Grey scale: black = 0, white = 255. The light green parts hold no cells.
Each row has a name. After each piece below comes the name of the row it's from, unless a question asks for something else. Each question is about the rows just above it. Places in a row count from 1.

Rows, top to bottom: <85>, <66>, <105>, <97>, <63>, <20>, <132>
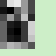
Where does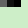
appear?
<63>
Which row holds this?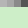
<132>
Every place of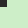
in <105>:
5
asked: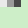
<85>
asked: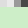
<85>

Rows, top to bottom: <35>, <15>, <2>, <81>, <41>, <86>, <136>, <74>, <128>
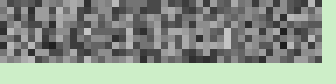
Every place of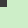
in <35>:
6 27 30 37 40 44 46
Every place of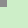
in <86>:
14 15 25 30 35 37 39 42

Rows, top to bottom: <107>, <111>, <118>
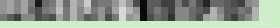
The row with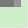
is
<107>
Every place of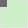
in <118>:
14 23 28 35
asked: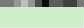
<107>
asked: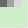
<111>
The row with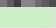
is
<111>

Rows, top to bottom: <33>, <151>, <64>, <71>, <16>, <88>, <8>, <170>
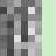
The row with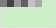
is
<170>
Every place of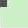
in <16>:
4
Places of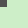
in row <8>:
2
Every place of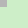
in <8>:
3 5 6

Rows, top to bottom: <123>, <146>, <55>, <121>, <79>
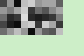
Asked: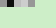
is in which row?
<123>
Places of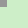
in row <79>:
2 4 6
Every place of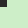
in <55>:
2 5 7
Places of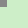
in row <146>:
8
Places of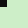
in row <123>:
3

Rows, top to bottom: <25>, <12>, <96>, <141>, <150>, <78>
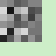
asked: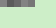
<141>
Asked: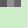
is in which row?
<78>

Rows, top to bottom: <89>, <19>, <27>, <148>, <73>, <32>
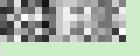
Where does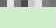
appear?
<73>
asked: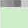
<27>
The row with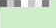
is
<27>
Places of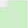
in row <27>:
6 10 11

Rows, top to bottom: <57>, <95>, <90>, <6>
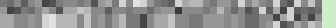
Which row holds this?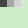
<90>
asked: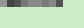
<57>
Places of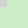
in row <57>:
18 21 26 35 40 43
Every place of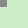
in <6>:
3 4 6 12 14 22 26 27 33 35 38 44

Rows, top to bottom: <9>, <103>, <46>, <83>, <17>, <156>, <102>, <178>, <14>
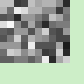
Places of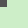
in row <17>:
2 5 8
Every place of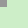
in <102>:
1 2 3
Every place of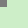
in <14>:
3 4 6
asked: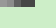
<156>
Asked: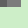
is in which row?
<14>

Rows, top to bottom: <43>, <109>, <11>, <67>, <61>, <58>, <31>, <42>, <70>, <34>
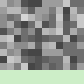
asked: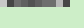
<58>
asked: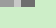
<43>
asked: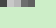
<70>
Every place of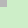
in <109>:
2 3 9 11
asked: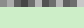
<67>

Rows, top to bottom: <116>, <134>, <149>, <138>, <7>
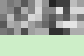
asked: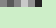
<116>
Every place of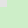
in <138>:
10 11
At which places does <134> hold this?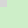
6 11 12
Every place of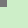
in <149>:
1 4 7 9 12

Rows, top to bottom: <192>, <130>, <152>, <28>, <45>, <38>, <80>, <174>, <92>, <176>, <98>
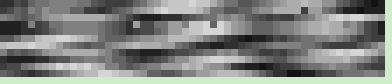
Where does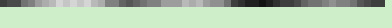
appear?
<176>
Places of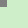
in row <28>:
5 10 11 12 13 14 27 36 41 42 50
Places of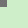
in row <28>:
8 9 15 23 24 40 52

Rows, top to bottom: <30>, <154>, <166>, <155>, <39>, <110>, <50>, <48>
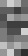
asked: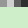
<48>
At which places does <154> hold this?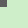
1 2 4
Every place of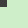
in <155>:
2 3 4
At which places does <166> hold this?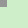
4
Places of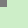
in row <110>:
1 3 4

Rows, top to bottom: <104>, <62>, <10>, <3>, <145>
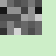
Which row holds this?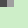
<10>
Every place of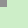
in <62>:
2 3 5
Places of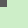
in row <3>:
1 3 5
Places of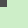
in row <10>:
1 2 3
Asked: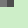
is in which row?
<104>

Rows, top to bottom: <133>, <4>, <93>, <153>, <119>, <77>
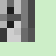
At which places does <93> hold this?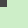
5
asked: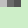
<119>
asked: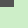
<93>
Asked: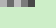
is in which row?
<133>
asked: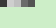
<119>
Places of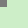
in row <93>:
1 4

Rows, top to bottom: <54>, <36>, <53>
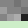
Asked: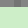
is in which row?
<54>
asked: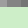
<36>
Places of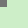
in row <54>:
3
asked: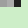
<53>

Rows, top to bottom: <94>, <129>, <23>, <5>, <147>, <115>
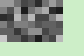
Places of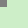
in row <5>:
1 3 4
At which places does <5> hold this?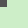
2 6 9
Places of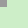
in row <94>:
1 2 8
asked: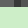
<115>
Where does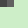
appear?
<147>
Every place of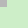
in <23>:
3 5 9
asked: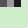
<129>

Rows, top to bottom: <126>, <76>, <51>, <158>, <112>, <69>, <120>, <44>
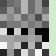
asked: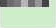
<126>
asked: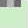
<126>
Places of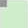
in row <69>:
3 4 6
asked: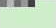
<126>
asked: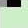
<112>
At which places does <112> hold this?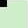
2 4 6 7
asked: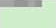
<69>

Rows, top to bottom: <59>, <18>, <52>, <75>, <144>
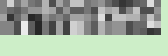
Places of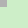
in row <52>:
19 20
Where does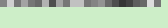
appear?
<59>

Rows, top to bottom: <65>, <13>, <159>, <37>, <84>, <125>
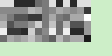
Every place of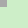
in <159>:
8 11 12
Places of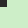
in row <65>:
3 4 5 9 11
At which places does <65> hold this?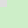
1 2 8 10 12 13
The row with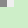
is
<84>
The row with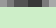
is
<159>
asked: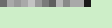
<125>
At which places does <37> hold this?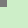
3 4 7

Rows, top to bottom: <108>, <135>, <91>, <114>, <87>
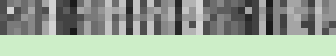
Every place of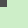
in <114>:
1 9 21 23 28 30 48
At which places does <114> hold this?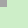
7 13 42 43
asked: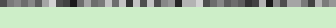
<108>
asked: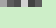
<135>
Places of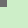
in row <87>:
4 12 14 17 31 34
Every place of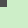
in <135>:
1 3 7 34

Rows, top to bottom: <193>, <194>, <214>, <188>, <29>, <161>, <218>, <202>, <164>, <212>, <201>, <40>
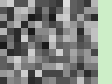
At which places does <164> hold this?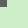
1 9 10 12
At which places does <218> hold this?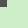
4 6 12

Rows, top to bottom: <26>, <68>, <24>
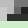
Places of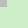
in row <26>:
1 2
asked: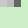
<68>
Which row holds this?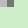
<26>
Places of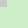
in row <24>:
1
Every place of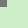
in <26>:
3 4

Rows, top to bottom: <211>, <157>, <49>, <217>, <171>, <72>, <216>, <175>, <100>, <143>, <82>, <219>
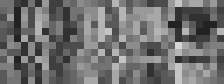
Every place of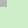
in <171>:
6 15 23 27 32
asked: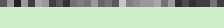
<100>
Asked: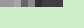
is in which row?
<157>
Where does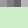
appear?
<175>
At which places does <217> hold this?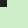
3 25 26 30 31
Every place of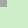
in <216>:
27
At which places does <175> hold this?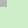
15 17 26

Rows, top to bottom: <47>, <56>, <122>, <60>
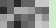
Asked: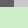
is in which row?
<47>
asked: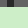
<47>
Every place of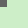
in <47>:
2 4 5
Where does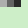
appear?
<60>
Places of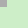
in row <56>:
3 4
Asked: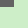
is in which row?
<47>

